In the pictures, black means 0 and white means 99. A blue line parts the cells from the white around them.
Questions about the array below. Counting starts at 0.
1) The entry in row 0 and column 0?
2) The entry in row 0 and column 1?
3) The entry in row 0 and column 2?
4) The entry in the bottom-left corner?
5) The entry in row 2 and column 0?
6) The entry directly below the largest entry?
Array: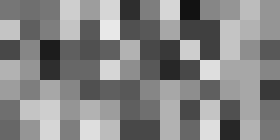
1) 46
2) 43
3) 46
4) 40
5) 28
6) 37

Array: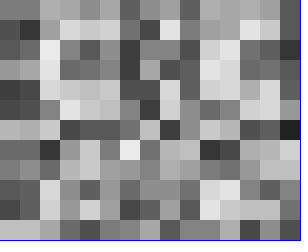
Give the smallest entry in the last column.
13
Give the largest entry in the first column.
74
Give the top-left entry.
48
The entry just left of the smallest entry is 37
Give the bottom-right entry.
31
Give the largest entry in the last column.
81
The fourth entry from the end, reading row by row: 68
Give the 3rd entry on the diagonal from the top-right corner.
44
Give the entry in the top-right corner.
34
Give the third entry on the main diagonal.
91
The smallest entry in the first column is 24
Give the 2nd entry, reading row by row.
48
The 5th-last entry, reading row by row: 51
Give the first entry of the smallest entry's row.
71
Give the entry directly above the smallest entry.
59
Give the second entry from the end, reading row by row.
55

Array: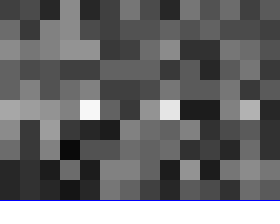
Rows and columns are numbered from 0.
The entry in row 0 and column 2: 15
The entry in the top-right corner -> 35
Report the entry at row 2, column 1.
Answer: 46
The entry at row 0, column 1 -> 29
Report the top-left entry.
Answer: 25
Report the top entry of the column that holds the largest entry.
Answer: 15
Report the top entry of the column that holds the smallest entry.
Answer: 54
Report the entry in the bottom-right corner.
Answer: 35
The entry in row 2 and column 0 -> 54
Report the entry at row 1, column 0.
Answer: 42
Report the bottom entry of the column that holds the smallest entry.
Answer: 8
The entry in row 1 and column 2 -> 50
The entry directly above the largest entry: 50
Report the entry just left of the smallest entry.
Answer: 50
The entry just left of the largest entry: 50
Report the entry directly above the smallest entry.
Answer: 22
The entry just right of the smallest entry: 32
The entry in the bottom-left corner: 15

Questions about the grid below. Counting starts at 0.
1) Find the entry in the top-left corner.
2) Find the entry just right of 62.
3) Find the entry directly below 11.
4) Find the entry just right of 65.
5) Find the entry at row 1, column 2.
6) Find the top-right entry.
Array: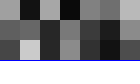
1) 62
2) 7
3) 7
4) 4
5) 15
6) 72

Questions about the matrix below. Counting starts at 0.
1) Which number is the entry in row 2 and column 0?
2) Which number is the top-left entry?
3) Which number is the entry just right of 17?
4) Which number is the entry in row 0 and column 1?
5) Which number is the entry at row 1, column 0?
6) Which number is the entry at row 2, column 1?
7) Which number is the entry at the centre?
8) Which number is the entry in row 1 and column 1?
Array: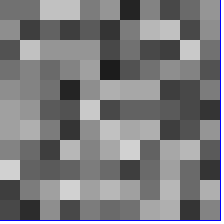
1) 32
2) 44
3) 55
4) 44
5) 55
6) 75
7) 28
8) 24
